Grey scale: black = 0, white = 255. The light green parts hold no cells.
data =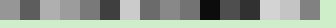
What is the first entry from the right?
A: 129
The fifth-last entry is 78
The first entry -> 150
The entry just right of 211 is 196

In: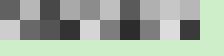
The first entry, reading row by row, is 97
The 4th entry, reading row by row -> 169
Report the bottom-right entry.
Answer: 58
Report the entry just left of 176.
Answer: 90
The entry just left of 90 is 191
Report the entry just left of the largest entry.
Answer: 125

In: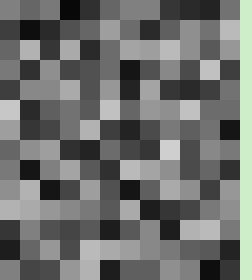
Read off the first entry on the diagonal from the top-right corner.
114
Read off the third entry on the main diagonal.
54
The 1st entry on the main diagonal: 128
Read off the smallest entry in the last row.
14
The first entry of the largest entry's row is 102
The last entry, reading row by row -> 54
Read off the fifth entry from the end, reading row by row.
95
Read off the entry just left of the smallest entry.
121
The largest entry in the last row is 178
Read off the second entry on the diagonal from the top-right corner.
114
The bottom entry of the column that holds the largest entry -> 143
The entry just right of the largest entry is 75
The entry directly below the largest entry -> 143
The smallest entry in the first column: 29
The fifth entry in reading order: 48
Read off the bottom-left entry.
128
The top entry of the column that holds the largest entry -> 54
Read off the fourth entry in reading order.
8
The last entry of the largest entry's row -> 121
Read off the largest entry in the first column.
199

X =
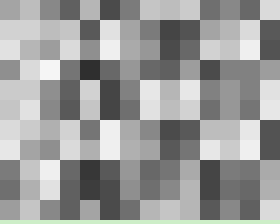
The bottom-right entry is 218
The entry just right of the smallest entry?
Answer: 104
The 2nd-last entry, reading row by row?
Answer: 96
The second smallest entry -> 55
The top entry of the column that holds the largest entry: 136
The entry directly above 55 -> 176
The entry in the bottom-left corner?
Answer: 157
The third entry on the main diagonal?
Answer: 157
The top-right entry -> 218
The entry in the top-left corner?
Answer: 164
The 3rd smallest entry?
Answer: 61
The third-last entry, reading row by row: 136
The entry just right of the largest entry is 117
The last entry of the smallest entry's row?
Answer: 157
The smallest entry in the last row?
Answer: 75
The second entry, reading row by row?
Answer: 189
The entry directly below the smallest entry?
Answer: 210
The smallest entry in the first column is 111
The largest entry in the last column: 231
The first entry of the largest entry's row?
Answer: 143
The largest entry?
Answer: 245
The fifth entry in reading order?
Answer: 182
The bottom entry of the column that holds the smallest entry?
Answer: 164
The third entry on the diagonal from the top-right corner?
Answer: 197
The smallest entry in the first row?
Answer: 75

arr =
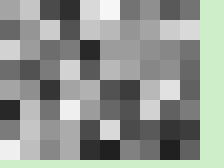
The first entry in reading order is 164
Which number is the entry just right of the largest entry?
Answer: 115
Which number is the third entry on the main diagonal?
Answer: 109
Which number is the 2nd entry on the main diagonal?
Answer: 149
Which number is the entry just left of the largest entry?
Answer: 217
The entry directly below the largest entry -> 184
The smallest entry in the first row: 47
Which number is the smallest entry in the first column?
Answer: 40
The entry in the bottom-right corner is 97
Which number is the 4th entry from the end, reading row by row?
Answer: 129
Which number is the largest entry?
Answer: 246
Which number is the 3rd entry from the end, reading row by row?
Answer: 109
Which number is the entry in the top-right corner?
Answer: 115
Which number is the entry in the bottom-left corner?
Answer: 239
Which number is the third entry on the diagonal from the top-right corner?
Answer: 143
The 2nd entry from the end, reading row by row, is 32
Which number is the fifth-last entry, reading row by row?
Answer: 32
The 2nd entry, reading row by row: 197
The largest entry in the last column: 217
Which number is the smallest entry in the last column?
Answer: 61

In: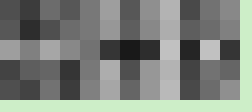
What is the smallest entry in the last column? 53
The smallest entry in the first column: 67
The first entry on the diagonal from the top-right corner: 136
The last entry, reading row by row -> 143
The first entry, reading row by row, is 79
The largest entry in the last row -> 185
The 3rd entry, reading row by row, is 108
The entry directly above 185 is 179
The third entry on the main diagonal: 166
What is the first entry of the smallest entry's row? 158
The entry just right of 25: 45
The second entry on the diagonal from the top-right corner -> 108
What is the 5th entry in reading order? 120
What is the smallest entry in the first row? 60
